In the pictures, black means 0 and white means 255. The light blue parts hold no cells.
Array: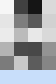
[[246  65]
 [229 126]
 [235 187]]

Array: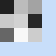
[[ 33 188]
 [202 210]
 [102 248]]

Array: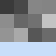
[[ 58  72]
 [141 103]
 [148 169]]

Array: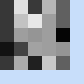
[[ 55 224]
 [ 55 194]
 [ 55 158]]

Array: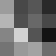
[[156  72]
 [181  79]
 [133 210]]

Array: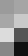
[[155 165]
 [167 201]
 [220  85]]

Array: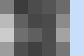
[[125  60]
 [186  97]
 [204 111]]
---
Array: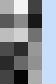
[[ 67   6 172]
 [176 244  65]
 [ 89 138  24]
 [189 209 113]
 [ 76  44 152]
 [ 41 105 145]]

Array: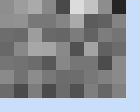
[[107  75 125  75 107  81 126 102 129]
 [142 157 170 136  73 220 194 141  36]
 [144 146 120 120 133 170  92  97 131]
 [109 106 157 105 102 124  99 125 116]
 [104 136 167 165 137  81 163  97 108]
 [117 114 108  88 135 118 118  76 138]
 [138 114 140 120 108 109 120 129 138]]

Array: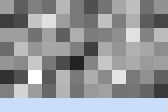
[[127 211 156 103 180 115 153 161 115 117 100  58]
 [158  94 127 111 183 122  80 115 167 190 112 146]
 [ 62  73 197 223 157 122 110 192 126 176  92  70]
 [158 158 114 162  95 174 124 128 142 225 131 188]
 [107 190 150 167 165 128  63 170 149 176 167 142]
 [149 138 200 120  75  35 133 199 161 171 155 159]
 [ 49  82 255  89 184 121 173 138 228 121 145  96]]

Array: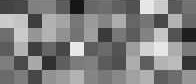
[[107 123  71 146 155 179 133 120 136 161 177  93 109 150]
 [ 67  72 129 130  92  22 103 109  96  81 231 202  89 114]
 [203 196  62 177 164 119 153 132 172 102 117  72 180 103]
 [110 202 150 178 145 115 158  58 120  91 131 198  83  31]
 [ 92 179  63 102  71 232  93 106  84 157 209 230 172 121]
 [125  74 169  49  95 123 127  91  79 173  94 179 187  51]]

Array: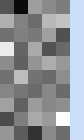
[[150  92  50 137 109]
 [ 84  11 158 138 125]
 [176 130 108 184 194]
 [113 128 121 160  81]
 [235 101 170  82 105]
 [140  97 148 173 152]
 [113 189 115 107 141]
 [133 118 107 136 107]
 [161  97 156 135 142]
 [ 76 126 169 154 253]]

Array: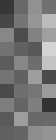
[[ 96 101 141 148]
 [ 55 105 145 113]
 [ 71 117 149 187]
 [135  76 130 159]
 [114  97  88 211]
 [ 92 135 109 196]
 [116  97 158  75]
 [ 74 111 118 155]
 [126 101 127  51]
 [ 90 157 104 105]]

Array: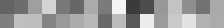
[[127 191 190 131 153 172 184 105 187  88 236 155 201 226 178 171]
 [100 109 159 211 120 103 171 123 243  59  76 152 195 142 114 170]]

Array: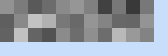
[[ 98 193 100  82 139 109 143 109 185 153 131]
 [146 123  89 108 138 150 128  65 120  57 120]
 [ 95 137 194 177 120 105 149 132 104 102 148]]
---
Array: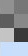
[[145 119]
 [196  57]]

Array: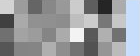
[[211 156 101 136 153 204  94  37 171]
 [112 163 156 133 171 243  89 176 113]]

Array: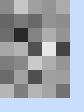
[[139 198 160 149 171]
 [109  41 131 174 148]
 [125 136 201 173 149]
 [181 127 180 164 114]]

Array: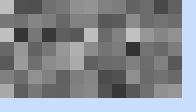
[[190  80  79 112 120 144 148 129 125  99 108  72  97]
 [191  53 119  57  95  88 190 107 130 193 150 134 145]
 [ 89 155 111 140 147 170  96 107 108 128 108 129  88]
 [169  94 120 100  99 130 136  83  55  88 112 144 150]]

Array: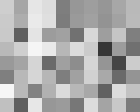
[[206 166 230 221 126 151 158 150 167 185]
 [201  95 228 156 161 113 216 158 197 127]
 [153 164 213 106 160 141 213 149  69 204]
 [246 185 130 177 219 183 168  97 220 194]]

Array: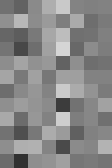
[[113  98 138 174 201 131 128 130]
 [102  93 121 167 189 112 114 128]
 [141 164 145 152  98 143 110 114]
 [109 137 150 131 202 171 147 123]
 [169 108 151 130 206 126 135 112]
 [142 175 177 132  74 139 134 179]]

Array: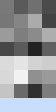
[[121  90 112  75]
 [155 126 139 174]
 [219 228 211 205]
 [196 106  48 125]]
